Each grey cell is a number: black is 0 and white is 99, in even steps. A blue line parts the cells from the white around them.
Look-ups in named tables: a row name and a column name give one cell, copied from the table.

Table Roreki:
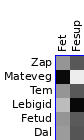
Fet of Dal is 60
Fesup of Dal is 33
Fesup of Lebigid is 3
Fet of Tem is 58
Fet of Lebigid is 73
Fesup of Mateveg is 92
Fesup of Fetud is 35
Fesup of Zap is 34
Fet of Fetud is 58
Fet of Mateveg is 4
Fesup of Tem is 34
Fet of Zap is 58

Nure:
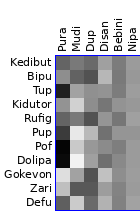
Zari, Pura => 74
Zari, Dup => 34
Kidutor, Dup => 55
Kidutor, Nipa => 59
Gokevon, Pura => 86
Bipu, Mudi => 38
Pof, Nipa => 60
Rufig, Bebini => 46
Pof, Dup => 59
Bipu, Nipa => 59
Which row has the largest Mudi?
Dolipa

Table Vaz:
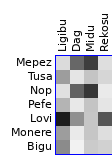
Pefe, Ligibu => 70
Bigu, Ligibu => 54
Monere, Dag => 91
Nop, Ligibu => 87
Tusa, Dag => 89
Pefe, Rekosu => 89
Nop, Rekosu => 91
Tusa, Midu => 76
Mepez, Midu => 24
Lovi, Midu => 77
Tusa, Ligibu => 61
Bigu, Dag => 94
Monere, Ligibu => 61
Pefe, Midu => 76
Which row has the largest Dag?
Bigu

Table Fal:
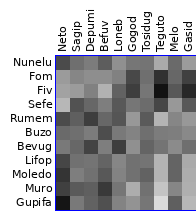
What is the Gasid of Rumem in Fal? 59
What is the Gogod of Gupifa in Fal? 57
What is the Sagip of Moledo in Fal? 49
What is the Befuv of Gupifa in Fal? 31
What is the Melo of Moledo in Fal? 39
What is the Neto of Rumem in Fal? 29
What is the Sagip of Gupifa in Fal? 47
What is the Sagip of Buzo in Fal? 43
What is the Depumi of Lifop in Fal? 45
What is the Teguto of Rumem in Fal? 70
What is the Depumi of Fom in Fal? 55

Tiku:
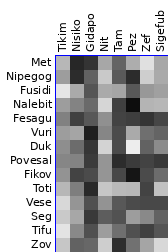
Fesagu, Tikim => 50
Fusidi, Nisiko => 66
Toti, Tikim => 71
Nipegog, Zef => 80
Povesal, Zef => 26
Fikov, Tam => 28
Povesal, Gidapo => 23
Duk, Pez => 92
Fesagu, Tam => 26
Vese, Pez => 29
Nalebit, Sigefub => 71
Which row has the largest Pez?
Duk

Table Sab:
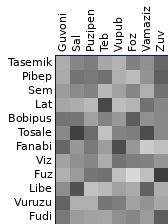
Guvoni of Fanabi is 40
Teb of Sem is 71
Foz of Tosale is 49
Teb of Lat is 28
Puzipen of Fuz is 46
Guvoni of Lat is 65
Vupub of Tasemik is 69

